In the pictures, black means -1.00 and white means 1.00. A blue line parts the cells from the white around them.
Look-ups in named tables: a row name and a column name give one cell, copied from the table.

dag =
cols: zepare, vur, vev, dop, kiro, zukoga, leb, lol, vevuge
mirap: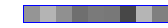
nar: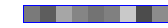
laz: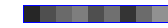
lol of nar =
-0.40
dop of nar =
0.04
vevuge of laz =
0.14
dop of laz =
-0.01
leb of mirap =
-0.44
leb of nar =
0.58
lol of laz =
-0.16

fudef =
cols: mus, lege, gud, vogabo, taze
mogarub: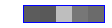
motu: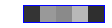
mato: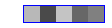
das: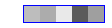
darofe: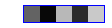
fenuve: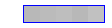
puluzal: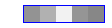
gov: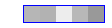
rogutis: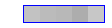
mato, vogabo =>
-0.19
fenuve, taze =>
0.51
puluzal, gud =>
0.90
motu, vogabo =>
0.44
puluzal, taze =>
0.06
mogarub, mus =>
-0.28

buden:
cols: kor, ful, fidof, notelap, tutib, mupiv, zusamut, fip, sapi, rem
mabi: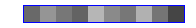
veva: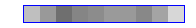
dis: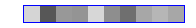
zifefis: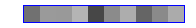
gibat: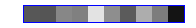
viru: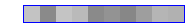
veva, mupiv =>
0.21
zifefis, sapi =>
0.08
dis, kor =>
0.67
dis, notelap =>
0.16
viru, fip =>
0.24
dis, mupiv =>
0.11
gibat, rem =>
-0.84
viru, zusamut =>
0.06
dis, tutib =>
0.69
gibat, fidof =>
0.06
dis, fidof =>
0.19
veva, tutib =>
0.10
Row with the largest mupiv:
veva

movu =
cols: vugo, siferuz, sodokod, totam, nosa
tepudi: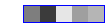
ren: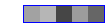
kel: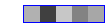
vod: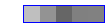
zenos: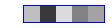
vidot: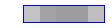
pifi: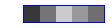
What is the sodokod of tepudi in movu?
0.80
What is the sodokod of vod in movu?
-0.20
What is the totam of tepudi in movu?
0.25
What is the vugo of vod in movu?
0.50
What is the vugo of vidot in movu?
0.53
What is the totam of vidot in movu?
0.23
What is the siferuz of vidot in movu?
0.28
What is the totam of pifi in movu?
0.20
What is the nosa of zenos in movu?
0.28
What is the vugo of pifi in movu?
-0.56
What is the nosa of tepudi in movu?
0.42
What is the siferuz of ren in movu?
0.43
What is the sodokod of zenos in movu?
0.72
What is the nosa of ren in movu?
-0.20
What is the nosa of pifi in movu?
-0.13
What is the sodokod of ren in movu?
-0.45
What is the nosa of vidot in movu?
0.49
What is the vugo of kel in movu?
0.39
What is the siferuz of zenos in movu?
-0.55

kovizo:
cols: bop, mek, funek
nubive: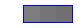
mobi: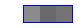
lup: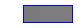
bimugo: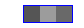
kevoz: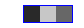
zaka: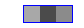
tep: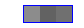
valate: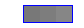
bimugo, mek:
0.22
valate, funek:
0.05
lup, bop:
-0.04
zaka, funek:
0.09
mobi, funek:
-0.09
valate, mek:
-0.02
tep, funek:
-0.12

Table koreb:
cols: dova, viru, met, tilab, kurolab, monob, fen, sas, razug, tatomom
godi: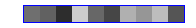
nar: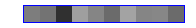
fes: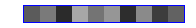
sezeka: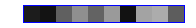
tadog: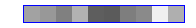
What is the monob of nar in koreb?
-0.16
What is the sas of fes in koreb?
0.08
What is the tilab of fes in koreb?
0.31
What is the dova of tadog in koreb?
0.27
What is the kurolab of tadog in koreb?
-0.26
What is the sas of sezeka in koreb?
0.28
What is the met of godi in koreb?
-0.65

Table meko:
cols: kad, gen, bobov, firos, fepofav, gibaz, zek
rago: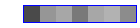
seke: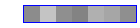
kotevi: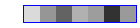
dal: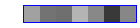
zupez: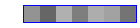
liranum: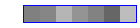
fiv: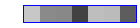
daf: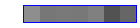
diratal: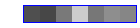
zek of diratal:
0.05
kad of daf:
0.11
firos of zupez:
-0.01
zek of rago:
0.10
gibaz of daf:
-0.36
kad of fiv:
0.56
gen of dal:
-0.10
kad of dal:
0.26
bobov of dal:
-0.13
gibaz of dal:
-0.55
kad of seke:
0.10
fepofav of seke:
0.38
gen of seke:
0.54
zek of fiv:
-0.27
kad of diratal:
-0.38
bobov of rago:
0.31
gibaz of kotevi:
-0.61
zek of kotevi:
0.21

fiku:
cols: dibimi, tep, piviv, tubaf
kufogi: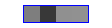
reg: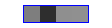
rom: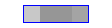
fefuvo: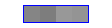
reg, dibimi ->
-0.01
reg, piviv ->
0.12
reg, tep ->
-0.64
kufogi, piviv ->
0.13
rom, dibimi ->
0.57
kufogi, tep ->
-0.56
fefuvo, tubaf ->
0.16
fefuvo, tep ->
-0.02
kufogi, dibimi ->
-0.01
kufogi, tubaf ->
0.14
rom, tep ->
0.18
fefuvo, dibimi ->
0.04
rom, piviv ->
0.18
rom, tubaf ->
0.29
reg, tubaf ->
0.13
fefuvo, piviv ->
0.19

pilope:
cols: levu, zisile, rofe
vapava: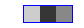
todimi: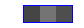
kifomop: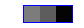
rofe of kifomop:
-0.97
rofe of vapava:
0.07
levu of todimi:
-0.46
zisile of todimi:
-0.09
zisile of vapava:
-0.58
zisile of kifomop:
-0.27
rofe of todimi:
-0.39
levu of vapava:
0.61
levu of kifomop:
-0.03
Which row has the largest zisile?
todimi

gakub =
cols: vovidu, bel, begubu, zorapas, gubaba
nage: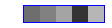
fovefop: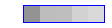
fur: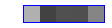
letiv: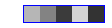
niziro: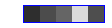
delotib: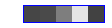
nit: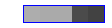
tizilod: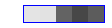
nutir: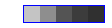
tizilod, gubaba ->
-0.28
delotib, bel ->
-0.42
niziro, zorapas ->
0.72
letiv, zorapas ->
0.66
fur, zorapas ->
-0.38
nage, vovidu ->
-0.14
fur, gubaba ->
0.04

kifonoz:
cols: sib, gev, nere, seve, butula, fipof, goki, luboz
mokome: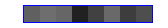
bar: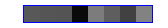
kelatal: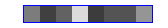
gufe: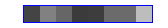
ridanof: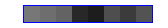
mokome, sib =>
-0.25
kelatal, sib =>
-0.03
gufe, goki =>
-0.16
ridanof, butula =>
-0.77
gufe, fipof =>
-0.16
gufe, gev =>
0.01
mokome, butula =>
-0.49
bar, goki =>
-0.49
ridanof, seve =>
-0.69
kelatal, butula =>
-0.53

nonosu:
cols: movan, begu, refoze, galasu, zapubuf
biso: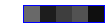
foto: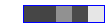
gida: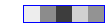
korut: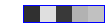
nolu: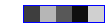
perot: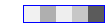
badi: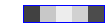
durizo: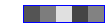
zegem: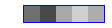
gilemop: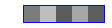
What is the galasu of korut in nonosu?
0.40
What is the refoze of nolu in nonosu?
-0.31
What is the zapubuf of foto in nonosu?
0.80
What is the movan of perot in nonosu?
0.89
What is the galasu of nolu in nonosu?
-0.88
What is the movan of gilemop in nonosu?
-0.03
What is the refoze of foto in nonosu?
0.14
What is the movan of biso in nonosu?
-0.18
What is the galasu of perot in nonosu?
0.56
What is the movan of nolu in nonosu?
-0.51
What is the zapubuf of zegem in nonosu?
0.36
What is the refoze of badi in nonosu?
0.86
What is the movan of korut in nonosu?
-0.62
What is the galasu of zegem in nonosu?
0.62
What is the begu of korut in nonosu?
0.75
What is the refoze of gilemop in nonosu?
-0.28
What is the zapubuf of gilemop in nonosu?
-0.26
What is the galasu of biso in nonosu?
-0.36
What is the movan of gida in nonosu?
0.86

